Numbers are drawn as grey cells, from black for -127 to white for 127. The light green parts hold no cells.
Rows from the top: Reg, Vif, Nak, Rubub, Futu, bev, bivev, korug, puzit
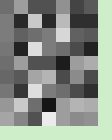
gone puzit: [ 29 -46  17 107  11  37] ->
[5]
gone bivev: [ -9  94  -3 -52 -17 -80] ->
[-73]
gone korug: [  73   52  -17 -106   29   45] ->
[23]

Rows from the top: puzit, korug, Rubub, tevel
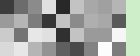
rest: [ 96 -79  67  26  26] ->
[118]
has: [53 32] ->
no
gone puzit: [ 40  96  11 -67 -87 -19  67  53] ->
[32]
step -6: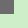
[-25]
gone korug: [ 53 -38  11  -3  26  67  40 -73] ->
[47]

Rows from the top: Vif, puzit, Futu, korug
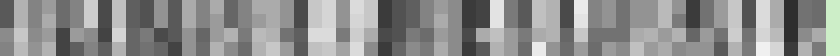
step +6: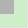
[56]
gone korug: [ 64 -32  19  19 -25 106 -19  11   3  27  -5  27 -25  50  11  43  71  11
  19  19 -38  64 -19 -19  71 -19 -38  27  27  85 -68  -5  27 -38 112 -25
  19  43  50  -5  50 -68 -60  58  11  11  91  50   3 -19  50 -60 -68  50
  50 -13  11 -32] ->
[35]
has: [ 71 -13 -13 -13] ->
yes
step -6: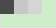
[-59  65  79]
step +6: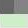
[-19   9]
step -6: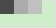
[-59  37  58]
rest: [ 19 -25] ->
[ 27  50  -5  58  50 -13 -32  91  91  -5  77  43 -53 -45  -5 -19  27  11
 -53  43  64  27  -5  43  50 -25  71 -13 -13 -13  43  50  27  50 -25  27
 -13  77 -13  85  58 -81  11  43]

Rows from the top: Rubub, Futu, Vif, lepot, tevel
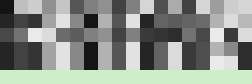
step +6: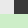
[112 -63]
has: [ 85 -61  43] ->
no
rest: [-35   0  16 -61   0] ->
[-69 -75 -82 -13 -55 106 -69  91]
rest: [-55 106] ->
[-69  91]
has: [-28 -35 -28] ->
yes

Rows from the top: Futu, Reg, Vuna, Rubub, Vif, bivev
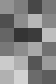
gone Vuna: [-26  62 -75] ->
[-68]
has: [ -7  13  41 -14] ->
yes
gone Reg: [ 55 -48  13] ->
[7]
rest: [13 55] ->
[7]
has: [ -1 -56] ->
yes
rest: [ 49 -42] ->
[27]

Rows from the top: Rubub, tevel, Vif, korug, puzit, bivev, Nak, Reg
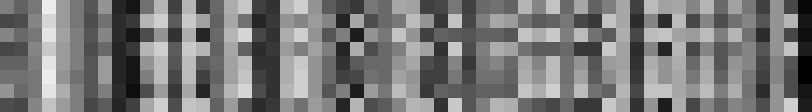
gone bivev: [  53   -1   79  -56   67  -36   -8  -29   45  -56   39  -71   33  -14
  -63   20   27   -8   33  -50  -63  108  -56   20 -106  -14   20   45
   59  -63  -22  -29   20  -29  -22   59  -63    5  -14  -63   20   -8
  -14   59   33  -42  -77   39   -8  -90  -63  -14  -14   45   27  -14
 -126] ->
[12]
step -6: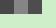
[-62  -1 -56]
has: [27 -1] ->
yes
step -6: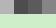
[ 47 -56 -42  -1]
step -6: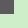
[-42]

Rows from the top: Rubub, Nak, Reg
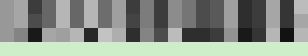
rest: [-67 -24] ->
[ 54 -24  54 -18  31 -67  -3 -67  12 -10 -51 -38  31 -81 -67  38 -74  60]
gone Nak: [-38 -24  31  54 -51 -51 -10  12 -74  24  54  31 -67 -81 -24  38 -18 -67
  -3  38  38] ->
[-59]
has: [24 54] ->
no
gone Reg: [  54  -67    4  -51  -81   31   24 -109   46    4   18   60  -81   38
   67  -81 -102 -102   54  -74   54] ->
[-88]
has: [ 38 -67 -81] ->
no
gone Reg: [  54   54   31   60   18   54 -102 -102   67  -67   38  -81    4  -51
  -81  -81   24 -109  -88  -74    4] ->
[46]
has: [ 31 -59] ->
yes

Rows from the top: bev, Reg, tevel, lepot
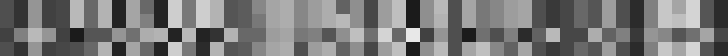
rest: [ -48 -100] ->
[-15 -48   0 -84 -29  57 -56 -56  45 -29   0 -70  21   7 -42 -15  37 -56]
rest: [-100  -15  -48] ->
[  0 -84 -29  57 -56 -56  45 -29   0 -70  21   7 -42 -15  37 -56]
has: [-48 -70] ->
yes

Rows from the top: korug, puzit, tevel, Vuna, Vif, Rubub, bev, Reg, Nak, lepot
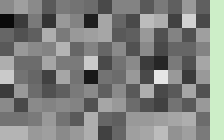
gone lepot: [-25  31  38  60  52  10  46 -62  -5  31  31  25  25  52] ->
[18]
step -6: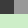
[-74  19]
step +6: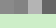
[ 16   9  58 -19]
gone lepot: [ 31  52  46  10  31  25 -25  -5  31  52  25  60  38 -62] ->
[18]
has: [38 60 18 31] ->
yes

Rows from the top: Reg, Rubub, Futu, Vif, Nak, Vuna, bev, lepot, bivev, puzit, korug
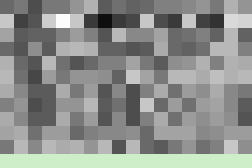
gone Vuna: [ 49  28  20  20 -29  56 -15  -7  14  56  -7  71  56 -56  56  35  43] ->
[63]
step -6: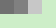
[-21  -6  65]
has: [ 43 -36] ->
no
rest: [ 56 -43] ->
[ 56 -22 -36  -7  20 -15   0  71  14]
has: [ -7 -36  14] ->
yes
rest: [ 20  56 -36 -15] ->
[-50  71 -22  28 -15  28  35   8 -36]
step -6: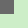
[-28]

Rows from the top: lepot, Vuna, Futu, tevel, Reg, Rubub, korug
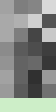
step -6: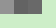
[ 13 -34 -28]
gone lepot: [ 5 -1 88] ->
[34]
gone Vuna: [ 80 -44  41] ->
[48]
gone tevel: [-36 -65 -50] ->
[11]
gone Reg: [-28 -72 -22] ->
[19]

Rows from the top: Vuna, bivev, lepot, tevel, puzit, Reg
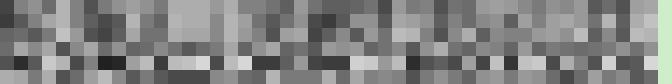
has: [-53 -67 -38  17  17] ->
yes
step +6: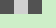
[-39  86 -39]
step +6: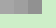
[44 37 23]
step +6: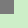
[1]

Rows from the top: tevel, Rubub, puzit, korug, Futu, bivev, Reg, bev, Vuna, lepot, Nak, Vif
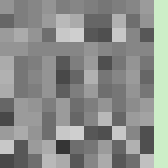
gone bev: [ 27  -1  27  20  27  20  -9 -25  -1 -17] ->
[12]
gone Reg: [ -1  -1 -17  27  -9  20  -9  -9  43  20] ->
[-33]
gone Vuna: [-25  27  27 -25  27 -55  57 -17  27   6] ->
[35]

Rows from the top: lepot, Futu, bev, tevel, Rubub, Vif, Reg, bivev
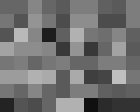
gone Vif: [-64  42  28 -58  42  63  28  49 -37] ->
[-9]
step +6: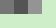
[ -3 -37  26]
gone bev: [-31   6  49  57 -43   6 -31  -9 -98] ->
[-17]
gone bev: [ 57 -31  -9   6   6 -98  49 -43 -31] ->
[-17]
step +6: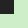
[-86]
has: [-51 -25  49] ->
yes
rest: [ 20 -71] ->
[-25  35 -37]

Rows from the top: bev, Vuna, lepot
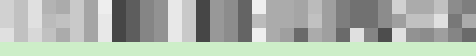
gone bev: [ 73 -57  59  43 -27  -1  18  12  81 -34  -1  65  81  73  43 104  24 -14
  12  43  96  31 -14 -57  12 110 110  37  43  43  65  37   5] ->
[51]
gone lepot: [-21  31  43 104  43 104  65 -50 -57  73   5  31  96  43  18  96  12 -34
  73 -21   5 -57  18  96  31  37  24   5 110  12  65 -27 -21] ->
[88]
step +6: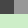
[-51  30]
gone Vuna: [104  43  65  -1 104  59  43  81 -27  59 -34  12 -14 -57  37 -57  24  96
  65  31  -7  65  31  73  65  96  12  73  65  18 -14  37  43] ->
[5]
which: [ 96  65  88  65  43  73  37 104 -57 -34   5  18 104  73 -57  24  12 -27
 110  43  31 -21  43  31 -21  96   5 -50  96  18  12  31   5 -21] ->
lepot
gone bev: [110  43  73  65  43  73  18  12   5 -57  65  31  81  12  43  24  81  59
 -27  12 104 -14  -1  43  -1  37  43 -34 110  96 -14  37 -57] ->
[51]
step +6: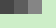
[-51 -28  11]

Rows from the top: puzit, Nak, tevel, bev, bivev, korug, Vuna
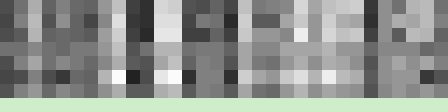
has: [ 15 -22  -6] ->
no
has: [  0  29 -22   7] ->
no
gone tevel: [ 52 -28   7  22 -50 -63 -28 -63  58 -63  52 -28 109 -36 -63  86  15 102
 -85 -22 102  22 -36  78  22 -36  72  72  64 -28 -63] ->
[29]
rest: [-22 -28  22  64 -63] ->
[-79  86  78 -44 -50 -28 -57  64  -6   0   7  86  37  64  72  78 -71  15
 -14  52  58 -14]
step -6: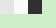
[ 96 117 -85]
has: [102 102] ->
yes

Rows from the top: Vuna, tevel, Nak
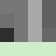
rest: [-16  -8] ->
[ 40 -30]
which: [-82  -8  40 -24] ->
Nak
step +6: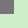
[-2]
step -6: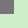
[-14]
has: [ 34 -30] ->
no

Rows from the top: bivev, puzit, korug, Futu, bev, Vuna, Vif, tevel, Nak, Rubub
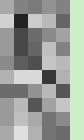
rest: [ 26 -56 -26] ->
[63  2]
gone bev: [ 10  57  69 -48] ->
[-34]
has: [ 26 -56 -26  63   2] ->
yes
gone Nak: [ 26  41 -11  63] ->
[10]
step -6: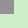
[12]
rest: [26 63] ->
[ 41 -11  10]
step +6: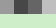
[ 32 -50 -20  69]

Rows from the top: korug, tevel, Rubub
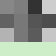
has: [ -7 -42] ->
yes
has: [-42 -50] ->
yes
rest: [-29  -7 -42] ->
[-50]
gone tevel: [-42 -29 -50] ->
[-7]
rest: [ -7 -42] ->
[-50]
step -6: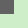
[-35]

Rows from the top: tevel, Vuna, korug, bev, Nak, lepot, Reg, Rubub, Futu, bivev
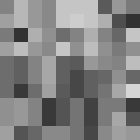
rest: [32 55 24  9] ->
[ 69  77  69  47 -49 -77]
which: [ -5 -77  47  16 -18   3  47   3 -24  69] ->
korug
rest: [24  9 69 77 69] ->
[ 47 -49 -77]

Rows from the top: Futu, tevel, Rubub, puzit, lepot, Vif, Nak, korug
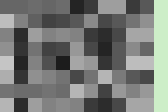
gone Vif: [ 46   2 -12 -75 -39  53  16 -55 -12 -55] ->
[-5]
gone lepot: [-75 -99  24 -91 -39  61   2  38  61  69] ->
[-47]

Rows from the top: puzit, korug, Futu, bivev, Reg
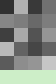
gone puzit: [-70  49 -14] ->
[-78]
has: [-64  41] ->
yes
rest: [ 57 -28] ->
[-57 -28]
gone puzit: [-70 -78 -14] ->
[49]
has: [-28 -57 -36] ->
no
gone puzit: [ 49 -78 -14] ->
[-70]
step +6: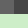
[-22 -51]

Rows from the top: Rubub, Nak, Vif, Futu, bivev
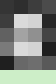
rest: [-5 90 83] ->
[-96]
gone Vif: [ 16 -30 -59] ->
[35]
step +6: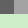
[-24  41]
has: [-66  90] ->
yes
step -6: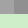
[29 10]
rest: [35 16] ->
[-59]

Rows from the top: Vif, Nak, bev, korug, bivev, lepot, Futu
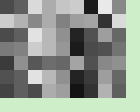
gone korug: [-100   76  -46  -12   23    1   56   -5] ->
[-52]
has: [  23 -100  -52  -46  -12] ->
yes
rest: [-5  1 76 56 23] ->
[-100  -52  -46  -12]
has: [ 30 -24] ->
yes
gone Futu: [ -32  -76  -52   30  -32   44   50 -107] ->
[-60]

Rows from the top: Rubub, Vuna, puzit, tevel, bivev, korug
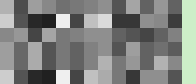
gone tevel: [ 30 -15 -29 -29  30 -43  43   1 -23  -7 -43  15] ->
[-35]
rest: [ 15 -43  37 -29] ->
[ 23 -29]
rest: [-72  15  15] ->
[-43]
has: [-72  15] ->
yes
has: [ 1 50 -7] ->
yes
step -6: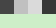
[-64  58  84 -78]

